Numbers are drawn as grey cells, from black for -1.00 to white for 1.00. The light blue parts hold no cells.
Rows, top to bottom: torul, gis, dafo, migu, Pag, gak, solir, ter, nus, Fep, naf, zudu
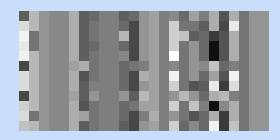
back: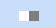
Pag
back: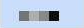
Fep
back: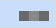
zudu

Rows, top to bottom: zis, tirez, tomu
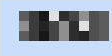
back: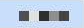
tirez
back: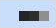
tomu
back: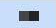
tirez
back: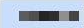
tomu
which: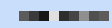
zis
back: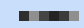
tirez
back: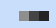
tirez

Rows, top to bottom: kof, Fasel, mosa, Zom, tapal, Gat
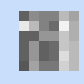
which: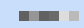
tapal
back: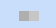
mosa
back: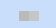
Zom
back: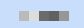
tapal
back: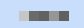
Zom
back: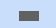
mosa
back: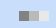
Fasel

